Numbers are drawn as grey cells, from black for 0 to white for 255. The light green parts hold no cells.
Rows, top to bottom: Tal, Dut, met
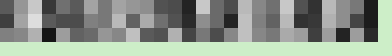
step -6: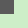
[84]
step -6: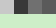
[194  50 106  84]
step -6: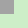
[157]
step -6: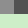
[136  76]
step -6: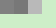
[122 114 179]
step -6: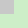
[194]

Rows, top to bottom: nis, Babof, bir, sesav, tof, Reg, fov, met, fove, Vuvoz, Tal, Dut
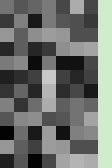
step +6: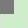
[128]
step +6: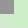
[156]

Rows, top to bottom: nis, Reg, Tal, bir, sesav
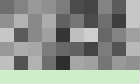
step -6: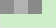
[138 172 131]
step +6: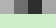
[184 116  52 172]
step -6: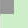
[146]
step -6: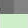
[104 125]

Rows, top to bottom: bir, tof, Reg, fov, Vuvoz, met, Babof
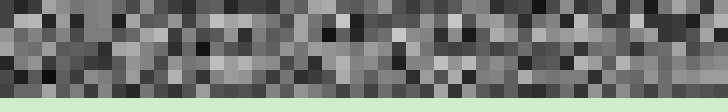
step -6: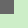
[97]
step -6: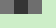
[111  47 104]
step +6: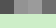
[ 88 153 161 116]
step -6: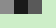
[133  19  83]

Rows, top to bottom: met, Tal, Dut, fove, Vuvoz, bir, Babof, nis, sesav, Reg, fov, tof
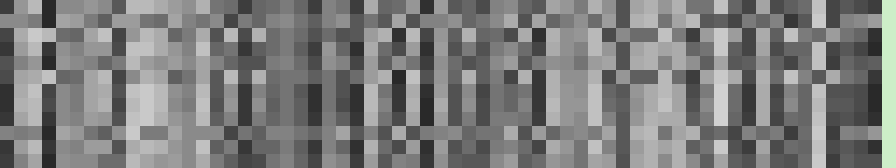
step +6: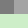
[129 170]
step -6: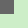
[96]
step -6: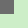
[102]
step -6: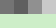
[110  89 138 195]
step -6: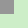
[144]
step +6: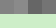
[136 144 108 122]
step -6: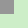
[144]

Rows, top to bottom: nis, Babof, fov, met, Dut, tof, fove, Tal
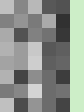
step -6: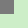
[116]
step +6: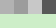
[184 162 206  94]
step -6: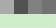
[164  76 123 108]
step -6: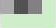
[164  76 123]
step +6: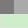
[128 176]
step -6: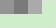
[142 116 164]

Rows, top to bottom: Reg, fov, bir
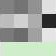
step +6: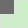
[114]
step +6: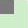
[128]
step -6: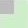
[182]
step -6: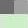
[102 154]

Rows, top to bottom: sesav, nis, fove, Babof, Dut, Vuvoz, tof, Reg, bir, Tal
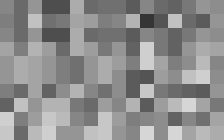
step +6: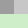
[163 205]
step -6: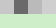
[193 100 180 201]

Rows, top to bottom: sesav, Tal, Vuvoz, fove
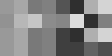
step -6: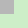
[177]
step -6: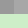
[147 161]
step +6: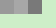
[159 173 127]
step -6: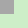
[161]

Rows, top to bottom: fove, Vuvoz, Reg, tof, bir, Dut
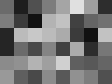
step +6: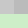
[206 193]
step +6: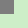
[131]
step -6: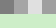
[119 159 218 153]
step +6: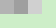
[185 165 214]
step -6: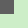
[89]
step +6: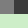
[131  65]
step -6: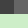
[59 95]

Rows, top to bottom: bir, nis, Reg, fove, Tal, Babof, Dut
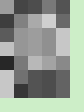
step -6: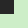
[33]
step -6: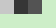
[193  48  77]
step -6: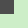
[71]
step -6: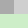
[164 201]

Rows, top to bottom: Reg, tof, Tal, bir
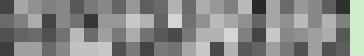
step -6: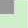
[145]
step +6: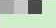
[172 205  80]
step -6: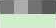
[115 166 108  82]

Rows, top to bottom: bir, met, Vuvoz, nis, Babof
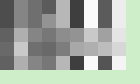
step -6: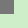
[113]
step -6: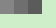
[127 105  85]
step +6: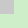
[207]
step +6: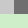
[207 117]
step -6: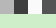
[177  56 244  78]

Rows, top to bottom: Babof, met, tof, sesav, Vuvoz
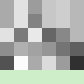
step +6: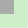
[176]
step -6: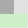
[164 220]
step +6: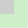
[212]
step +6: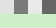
[232 128 239 108]
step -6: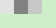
[220 124 193]
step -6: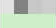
[220 124 193 200]

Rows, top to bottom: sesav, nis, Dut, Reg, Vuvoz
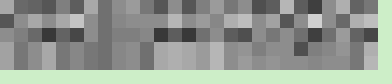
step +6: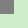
[133]
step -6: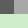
[ 87 162]
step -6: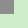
[135]
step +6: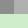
[147 181]
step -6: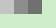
[190 135 106]
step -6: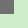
[106]
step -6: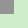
[142]

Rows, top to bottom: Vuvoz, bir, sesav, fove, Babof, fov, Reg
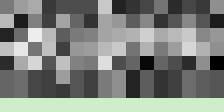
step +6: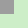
[163]
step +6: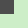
[83]
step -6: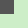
[79]
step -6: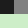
[ 22 123]
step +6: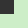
[57]
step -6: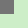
[110]
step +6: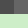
[ 83 107]

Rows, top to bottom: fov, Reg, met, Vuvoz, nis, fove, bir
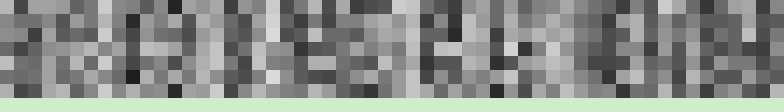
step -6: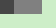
[ 64 122 122]
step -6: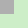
[169]
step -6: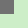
[107]
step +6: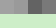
[167 160 105 127]

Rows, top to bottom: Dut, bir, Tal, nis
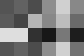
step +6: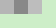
[187 142 195]
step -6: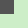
[78]
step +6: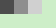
[ 82 148 214]
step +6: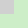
[214]
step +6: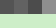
[ 90 104  82 148]
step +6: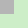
[187]

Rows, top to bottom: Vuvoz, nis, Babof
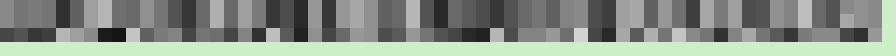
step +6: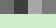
[117  69 173 129]
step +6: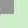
[157]
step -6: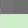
[111 105]

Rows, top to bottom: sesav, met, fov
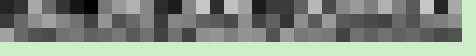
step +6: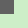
[103]
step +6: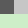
[ 96 204]
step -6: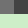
[107  61]
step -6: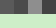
[ 84  69 136  61]
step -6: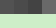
[76 69 61 99]
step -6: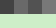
[ 61  99  76 114]
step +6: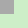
[175]

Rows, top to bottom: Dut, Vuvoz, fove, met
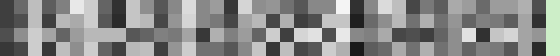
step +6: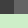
[ 69 106]
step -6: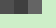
[73 57 94]
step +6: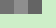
[119 148 106]

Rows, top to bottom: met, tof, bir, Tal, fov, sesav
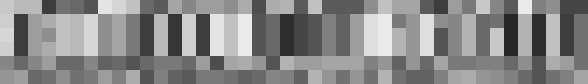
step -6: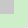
[194]
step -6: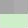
[159 166]
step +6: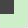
[75]
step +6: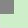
[140]
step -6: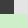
[ 55 222]

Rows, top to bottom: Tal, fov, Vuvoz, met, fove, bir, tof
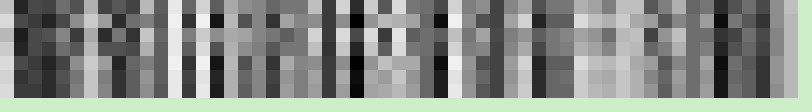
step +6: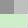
[154 197]
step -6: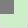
[120]
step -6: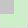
[191]

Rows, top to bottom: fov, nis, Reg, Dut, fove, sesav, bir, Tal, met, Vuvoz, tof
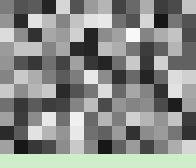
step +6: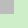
[194]
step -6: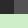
[36 77]
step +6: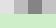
[232 194 138 201]
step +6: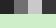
[ 42 118 207  61]
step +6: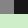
[138  29]
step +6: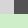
[220  89]

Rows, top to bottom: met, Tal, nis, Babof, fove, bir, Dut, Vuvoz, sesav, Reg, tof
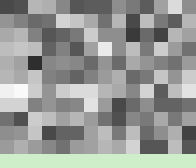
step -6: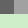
[ 93 155]
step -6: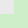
[228]

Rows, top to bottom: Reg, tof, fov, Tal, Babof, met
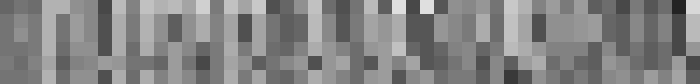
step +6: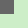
[108]
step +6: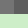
[122 100]
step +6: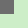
[115]
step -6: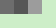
[103  80 150]

